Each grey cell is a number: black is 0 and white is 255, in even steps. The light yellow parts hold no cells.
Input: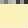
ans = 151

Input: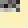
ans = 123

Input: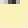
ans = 171

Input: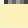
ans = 119

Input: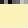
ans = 112

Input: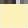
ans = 94

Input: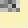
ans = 152
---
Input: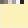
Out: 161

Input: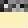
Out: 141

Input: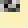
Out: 218

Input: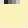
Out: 142

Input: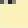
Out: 136

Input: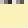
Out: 232

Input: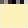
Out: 1
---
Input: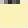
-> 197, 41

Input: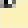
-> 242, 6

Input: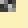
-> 191, 34

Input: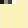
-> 251, 23

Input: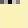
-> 204, 6

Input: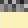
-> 192, 34
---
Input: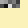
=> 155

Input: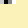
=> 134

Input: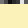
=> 88

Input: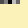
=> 104

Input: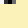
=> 50

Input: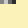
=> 103

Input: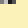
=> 83

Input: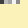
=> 163
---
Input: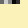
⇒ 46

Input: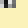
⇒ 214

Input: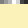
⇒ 210

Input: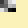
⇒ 87

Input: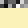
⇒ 26

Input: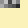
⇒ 128
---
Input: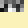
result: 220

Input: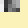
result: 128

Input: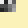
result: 61

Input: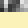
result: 126

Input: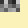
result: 156

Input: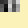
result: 181

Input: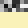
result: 90

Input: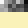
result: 95

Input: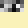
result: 9
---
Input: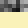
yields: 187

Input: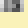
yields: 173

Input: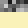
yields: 163

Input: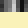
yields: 91

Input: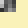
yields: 121

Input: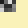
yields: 124

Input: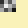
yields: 19

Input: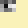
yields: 195
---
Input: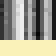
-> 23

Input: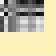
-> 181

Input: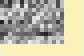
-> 148

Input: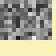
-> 109

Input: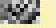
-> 171

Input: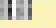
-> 92
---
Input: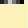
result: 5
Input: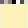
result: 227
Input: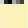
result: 67
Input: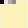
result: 141
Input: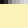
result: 217
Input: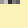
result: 96
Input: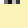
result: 58
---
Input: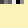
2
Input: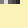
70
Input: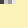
159
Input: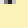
35
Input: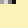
120
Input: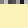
28
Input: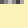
67
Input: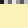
92
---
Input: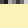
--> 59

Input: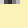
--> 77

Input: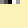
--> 78

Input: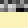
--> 17

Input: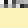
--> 43

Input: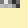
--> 62

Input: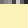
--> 66

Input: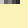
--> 75

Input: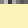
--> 87

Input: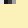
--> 61
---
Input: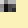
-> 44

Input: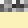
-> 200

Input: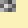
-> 142

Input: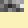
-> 108

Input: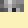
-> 108

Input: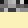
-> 141

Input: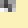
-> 206

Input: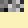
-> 44
